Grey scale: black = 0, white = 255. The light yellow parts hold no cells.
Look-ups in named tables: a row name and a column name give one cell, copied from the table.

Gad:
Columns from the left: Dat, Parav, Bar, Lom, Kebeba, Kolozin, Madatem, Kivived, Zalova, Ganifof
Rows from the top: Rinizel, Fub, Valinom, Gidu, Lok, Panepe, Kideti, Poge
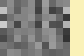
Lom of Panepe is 111
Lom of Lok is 126
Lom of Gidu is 137
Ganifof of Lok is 59
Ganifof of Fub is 183
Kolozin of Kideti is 153
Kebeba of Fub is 138
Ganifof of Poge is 108
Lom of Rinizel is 115
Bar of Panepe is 144
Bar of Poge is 135
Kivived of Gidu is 81
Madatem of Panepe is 132
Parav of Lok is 110
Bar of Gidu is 71
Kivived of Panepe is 150
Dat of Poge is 104
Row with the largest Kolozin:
Kideti

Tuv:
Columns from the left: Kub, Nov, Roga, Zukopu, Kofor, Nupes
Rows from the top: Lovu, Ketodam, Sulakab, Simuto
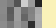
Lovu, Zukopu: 205
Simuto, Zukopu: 134
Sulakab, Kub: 135
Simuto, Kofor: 46
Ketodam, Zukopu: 112
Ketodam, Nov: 91

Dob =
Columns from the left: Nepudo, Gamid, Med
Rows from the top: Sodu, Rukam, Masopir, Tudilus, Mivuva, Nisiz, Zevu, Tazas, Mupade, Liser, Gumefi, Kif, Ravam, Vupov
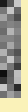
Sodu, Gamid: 87
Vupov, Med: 128
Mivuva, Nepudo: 108
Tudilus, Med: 123
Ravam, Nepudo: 199
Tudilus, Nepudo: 120
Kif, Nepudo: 53
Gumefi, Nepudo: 15
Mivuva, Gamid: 180
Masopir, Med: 77
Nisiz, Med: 118
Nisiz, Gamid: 132
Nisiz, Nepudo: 132
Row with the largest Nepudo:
Ravam

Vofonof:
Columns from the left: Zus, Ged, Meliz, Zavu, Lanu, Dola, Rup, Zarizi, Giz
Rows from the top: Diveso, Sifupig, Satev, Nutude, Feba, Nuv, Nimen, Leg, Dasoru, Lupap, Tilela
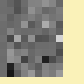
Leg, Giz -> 77
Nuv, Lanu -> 144
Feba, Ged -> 131
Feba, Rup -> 101
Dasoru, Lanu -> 103
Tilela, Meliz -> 91
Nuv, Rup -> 84
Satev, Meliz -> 108
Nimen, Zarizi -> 110
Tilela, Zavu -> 128
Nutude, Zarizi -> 132

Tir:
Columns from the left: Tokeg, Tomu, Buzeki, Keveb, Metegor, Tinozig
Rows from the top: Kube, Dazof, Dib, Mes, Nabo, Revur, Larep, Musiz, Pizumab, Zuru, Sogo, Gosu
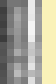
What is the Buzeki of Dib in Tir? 165
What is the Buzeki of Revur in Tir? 146
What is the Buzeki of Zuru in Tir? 169
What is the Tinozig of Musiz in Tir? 170
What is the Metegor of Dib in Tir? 231
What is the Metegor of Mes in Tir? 244
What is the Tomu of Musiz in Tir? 119
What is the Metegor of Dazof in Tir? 234
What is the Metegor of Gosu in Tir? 222
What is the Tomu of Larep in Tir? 109
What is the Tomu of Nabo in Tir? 131
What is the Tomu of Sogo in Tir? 124
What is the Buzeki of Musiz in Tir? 170
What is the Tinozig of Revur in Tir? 147

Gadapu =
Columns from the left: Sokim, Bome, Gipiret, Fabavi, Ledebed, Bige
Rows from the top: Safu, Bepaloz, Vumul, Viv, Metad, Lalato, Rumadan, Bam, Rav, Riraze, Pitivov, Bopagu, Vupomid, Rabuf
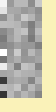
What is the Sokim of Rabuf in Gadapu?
52
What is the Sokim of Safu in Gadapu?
244
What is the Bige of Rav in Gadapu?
164
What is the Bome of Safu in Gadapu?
154
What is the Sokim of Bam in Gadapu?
255
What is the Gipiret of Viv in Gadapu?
181
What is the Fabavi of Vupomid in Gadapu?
148
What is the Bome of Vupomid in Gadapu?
180
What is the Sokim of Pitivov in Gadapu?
165
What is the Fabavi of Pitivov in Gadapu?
177
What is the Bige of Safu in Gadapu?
201
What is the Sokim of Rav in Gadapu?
116
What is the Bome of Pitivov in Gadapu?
169
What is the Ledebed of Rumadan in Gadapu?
152
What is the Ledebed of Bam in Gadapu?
184
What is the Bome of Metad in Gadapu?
156

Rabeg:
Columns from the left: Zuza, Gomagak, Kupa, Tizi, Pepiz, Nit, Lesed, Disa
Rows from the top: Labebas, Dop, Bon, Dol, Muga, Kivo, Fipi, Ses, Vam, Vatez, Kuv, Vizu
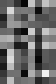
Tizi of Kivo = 147
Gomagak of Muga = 110
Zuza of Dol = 60
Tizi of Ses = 68
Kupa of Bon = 99
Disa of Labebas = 159
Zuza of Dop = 94
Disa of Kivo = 124
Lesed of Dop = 106
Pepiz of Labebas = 198
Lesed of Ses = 91
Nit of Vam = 7
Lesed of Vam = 90
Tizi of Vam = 92
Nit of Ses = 24
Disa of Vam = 82
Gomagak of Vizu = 190
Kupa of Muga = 33
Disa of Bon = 93

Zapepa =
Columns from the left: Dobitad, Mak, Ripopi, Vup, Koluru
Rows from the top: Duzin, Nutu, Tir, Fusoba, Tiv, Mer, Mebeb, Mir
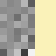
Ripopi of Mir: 195
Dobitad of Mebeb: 140
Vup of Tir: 166
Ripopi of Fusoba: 169
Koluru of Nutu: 157
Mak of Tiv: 143

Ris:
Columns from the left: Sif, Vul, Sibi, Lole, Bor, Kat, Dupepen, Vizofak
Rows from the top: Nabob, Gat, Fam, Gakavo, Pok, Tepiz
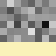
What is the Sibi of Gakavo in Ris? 68
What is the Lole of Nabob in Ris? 123
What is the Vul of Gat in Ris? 81
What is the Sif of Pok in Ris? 170
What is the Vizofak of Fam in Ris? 156
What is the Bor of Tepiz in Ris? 142
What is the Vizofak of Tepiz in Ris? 103
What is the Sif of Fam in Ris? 147
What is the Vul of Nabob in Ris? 208
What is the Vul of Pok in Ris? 133
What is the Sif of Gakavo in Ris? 107
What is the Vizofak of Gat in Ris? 135
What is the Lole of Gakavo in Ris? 166
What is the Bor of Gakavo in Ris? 90

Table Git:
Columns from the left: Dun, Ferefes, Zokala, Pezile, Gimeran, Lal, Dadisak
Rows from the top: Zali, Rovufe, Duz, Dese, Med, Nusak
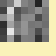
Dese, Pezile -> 148
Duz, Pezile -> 138
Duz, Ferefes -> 185
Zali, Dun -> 101
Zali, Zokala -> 205
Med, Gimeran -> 123
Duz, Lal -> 74
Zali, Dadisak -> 142
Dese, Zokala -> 119
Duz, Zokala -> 91
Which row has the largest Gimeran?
Duz

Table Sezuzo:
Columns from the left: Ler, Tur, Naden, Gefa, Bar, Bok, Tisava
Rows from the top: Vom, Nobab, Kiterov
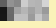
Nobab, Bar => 162
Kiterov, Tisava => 170
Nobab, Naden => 164
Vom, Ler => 95
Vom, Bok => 179
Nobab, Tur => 106
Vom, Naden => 135
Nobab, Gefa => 181
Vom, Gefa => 205
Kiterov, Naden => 191

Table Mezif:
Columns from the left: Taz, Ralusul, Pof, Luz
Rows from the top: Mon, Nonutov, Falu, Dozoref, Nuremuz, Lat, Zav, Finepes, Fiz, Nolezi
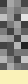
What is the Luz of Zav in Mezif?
33
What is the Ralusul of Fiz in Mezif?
133
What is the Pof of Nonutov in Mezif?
120
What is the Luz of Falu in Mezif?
227
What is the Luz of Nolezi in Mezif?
109
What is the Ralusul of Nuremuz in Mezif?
66
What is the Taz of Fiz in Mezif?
182
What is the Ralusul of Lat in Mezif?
155
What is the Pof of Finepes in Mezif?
119
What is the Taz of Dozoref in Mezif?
70
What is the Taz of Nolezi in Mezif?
90
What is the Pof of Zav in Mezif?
182
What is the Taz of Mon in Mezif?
61
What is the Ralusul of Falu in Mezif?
152

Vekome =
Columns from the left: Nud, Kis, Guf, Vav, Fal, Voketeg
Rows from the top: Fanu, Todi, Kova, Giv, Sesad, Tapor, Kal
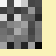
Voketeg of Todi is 65
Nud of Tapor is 117
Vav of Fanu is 202
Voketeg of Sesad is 113
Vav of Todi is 73
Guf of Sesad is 169
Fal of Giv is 75
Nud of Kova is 214
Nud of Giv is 97
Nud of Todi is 64
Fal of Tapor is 79
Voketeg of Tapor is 116
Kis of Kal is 30
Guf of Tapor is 112
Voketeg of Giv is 120
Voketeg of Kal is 6
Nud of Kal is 161
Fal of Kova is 96
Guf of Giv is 142

